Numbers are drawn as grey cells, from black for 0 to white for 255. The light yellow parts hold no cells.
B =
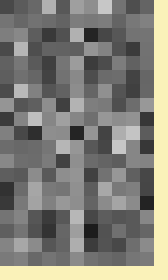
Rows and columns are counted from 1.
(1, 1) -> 73
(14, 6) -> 144
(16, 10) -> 89
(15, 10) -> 139
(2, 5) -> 99
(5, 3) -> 90
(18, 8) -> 83
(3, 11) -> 116
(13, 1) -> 94
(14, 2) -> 108
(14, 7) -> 93
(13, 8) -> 114
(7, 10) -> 64
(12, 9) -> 93
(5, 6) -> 156
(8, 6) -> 179
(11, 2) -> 104
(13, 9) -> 151
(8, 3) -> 95
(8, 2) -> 85
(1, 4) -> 177
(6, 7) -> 77
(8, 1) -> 149
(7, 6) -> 141
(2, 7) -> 121
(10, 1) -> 128
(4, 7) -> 148
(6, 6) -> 137
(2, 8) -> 125
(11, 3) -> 107
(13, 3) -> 140
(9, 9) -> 141
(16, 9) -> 85
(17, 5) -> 102
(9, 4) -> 134
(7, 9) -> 84

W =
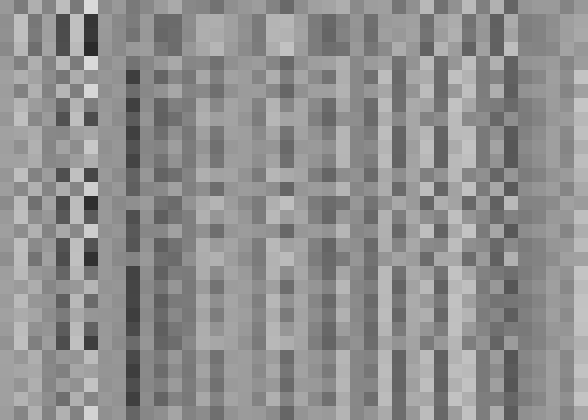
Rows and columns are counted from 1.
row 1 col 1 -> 153
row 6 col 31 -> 171
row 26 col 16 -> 114
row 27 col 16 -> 122
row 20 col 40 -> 156
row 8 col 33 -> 194
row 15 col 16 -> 180
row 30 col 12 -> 143
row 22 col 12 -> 95
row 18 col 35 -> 138
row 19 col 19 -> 123
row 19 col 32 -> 169
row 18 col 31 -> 138
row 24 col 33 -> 192
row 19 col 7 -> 49
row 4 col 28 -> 138
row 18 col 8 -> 153
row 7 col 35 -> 125
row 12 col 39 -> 142
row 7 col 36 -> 174
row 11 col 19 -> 148
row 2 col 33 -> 172
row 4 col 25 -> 114
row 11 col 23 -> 154
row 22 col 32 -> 120
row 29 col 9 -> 147
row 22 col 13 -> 122
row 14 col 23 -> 156
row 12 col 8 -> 148
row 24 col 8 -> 153
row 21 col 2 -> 155
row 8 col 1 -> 159
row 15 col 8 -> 152
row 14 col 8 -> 143
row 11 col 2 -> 144
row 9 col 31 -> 131
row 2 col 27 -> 111
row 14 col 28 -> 173
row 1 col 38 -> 149
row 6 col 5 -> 118

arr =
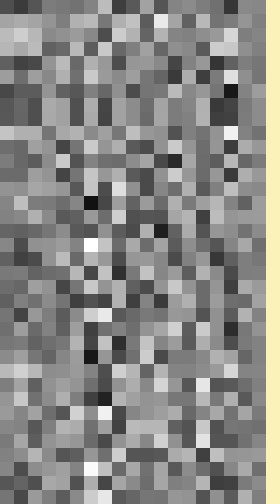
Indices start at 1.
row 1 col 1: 78
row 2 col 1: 164
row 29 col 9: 179
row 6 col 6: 112
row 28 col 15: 230
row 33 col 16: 191
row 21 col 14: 147
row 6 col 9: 138
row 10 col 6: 178
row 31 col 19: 112
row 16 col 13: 165
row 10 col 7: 138
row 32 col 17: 85
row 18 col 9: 107
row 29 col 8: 34
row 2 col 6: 177
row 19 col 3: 75
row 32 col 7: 107
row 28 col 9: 146
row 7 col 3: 92
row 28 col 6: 148
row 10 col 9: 119
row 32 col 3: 94
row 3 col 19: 133
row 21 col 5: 70
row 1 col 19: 135
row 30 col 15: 132
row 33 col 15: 64
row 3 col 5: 145
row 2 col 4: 148
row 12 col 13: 42
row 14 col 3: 166
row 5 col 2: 66
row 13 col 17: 58
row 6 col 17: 223
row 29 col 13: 119
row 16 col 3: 176
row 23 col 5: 91
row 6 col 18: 143
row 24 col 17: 45

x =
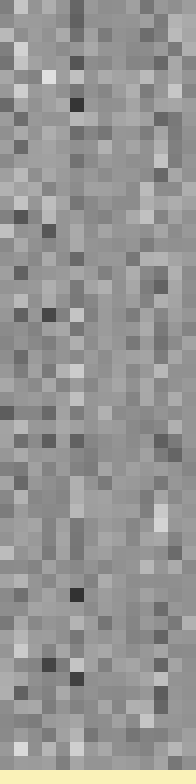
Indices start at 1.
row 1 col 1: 127
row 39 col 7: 144
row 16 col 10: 169
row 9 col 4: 148
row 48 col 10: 165
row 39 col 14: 151
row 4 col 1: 127
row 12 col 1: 138
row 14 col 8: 160
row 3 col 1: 185
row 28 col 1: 168
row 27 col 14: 145
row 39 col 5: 165
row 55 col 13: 119
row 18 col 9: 142
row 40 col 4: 123
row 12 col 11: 145
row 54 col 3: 143
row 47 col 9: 151
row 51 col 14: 148
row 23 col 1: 151
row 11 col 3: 159
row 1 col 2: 197
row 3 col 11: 109
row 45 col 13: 121
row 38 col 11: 150
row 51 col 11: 173
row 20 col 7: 155
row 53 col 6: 180
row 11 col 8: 178
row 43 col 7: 145
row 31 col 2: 185
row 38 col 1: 153
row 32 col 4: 94
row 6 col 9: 163
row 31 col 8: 158
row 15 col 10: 140
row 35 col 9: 156
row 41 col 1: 139
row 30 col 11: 137

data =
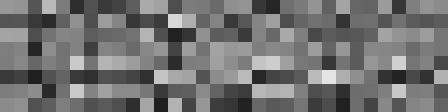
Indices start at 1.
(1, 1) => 151
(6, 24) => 228
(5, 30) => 117
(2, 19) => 133
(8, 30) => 133
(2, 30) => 92
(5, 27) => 150
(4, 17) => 151
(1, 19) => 55
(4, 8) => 132
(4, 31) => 123
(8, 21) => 94
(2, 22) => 101
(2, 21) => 78
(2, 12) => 59
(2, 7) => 78
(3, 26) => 87
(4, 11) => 136
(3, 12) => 80
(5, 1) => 125
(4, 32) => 118
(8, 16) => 61
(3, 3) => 78
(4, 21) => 132
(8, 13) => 179
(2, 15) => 100
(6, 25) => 174
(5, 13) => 43
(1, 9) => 67
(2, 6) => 144
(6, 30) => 73
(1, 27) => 99
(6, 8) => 81
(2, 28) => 84
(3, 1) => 164
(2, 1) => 85
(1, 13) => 78
